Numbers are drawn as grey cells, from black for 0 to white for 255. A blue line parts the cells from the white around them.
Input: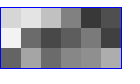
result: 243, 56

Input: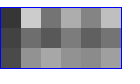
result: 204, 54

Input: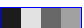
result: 226, 28

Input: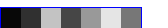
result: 229, 8

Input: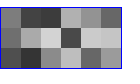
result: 211, 52

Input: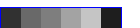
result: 197, 30

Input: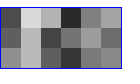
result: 217, 41

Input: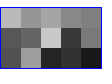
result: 201, 24
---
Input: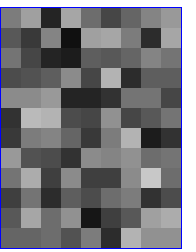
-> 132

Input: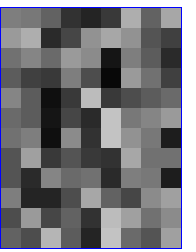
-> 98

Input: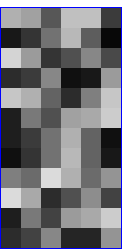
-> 192

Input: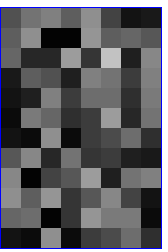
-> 19

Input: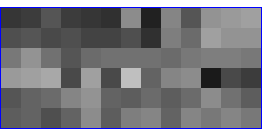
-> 154

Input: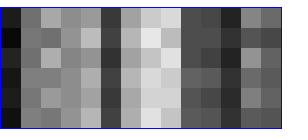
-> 133

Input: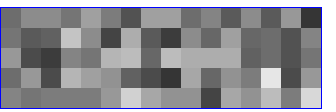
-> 152

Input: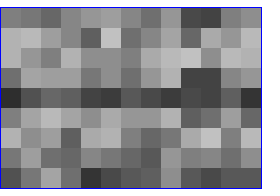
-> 127

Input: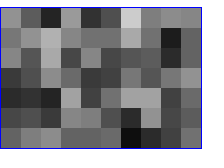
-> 140
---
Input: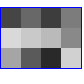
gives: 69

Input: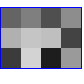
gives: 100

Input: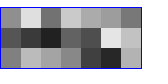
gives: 143

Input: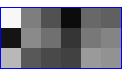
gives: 247

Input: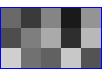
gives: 105

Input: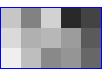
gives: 198

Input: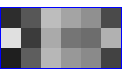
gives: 45

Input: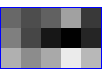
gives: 104
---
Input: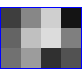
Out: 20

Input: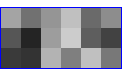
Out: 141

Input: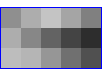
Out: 128

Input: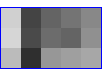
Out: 136

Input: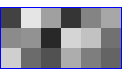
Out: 167

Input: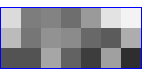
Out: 243

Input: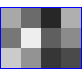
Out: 175

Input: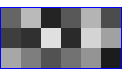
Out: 76
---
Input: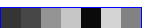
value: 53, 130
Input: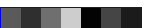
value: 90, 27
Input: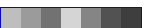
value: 190, 62
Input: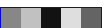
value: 135, 100
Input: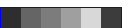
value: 46, 60
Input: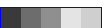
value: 58, 207
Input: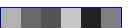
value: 179, 127
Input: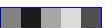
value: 130, 79
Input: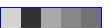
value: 212, 114
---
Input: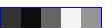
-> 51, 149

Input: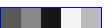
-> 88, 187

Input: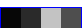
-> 7, 78

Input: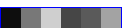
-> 14, 163

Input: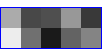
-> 171, 132

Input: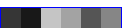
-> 54, 134
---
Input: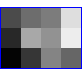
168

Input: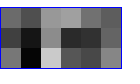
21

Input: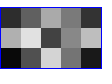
225

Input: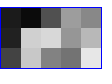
208

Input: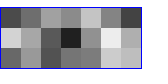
167

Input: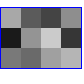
148

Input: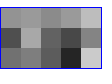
168

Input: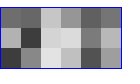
61

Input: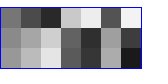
166
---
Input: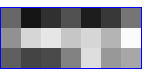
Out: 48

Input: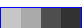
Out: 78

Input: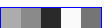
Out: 42

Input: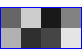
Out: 25

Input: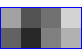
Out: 113

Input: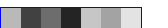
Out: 109
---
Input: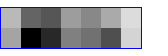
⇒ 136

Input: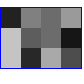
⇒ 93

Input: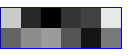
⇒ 53

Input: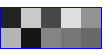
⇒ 72

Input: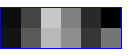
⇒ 129

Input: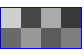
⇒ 71
